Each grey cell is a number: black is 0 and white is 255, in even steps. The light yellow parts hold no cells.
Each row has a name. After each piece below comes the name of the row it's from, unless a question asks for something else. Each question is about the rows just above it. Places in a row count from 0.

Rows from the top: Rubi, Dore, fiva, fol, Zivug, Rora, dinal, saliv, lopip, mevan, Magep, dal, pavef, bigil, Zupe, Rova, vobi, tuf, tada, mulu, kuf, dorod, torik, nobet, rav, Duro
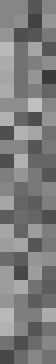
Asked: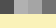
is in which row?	mevan
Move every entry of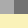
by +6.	[177 120]
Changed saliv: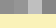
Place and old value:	1, [142]
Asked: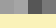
tuf
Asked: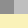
saliv
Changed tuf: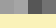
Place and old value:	3, [120]

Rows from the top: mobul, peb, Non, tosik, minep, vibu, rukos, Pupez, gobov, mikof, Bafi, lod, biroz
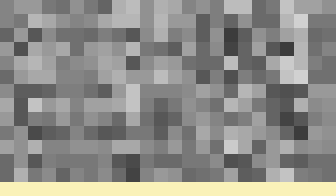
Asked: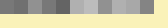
mobul
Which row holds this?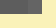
rukos
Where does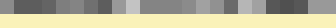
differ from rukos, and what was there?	5, [126]
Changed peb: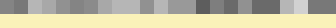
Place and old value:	16, [100]

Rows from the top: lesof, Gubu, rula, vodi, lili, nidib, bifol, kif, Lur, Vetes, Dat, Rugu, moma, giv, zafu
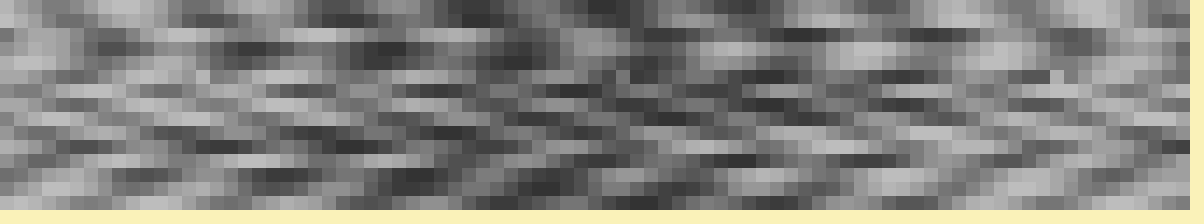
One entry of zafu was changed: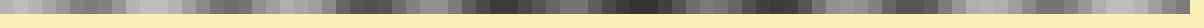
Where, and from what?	9, [175]
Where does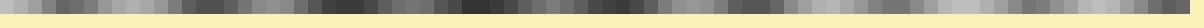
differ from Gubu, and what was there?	4, [110]

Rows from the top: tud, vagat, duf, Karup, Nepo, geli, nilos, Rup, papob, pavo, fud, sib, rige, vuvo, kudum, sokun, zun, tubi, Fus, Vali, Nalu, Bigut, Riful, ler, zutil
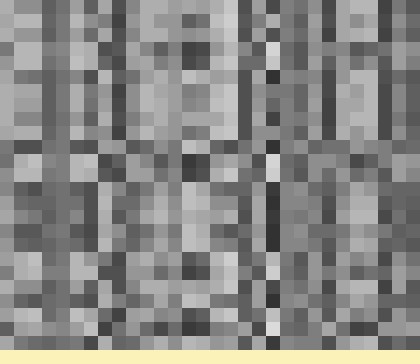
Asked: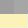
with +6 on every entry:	[164 172]
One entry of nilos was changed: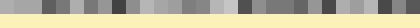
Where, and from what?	29, [95]
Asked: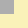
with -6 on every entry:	[168]
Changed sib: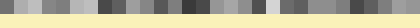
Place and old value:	12, [120]
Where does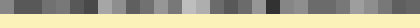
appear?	zun

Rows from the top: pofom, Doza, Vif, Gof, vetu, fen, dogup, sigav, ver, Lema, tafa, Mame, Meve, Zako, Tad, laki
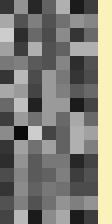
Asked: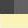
Lema
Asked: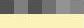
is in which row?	Doza
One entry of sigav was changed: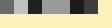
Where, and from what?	6, [68]
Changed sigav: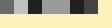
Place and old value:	5, [27]
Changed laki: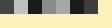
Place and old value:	1, [184]
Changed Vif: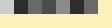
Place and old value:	5, [53]
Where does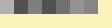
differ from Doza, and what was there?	0, [168]

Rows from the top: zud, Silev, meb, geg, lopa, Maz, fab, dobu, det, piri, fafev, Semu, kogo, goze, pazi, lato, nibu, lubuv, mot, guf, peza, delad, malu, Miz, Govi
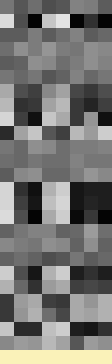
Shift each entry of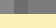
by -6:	[130 104 118 118]
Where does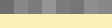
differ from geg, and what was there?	1, [143]
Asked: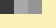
delad

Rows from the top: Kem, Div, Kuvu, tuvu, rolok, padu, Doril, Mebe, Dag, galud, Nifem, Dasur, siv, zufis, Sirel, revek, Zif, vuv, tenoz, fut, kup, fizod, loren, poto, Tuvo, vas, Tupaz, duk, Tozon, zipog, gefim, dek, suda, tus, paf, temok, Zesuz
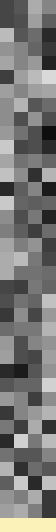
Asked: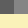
zufis
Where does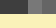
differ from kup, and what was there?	0, [70]

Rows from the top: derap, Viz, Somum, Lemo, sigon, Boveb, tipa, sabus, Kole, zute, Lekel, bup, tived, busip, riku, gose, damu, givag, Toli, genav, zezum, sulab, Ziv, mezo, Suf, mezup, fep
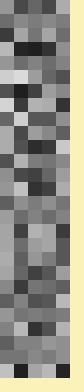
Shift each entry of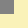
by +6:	[136]
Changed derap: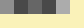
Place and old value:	0, [150]
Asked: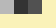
mezo
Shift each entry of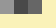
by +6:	[156  79 108]
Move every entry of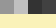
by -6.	[144 186  45  59]

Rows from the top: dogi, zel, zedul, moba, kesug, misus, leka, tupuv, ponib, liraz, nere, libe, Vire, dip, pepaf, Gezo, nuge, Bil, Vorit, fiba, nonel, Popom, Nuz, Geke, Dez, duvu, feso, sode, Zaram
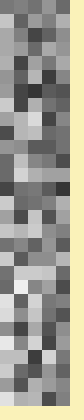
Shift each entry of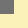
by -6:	[108]
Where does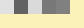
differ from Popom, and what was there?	2, [211]

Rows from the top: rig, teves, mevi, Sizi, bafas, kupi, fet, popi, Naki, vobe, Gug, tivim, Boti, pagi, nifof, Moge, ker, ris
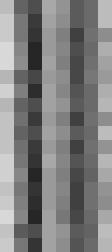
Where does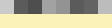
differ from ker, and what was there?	0, [194]
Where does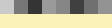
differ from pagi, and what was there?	0, [194]
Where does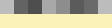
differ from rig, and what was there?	4, [147]

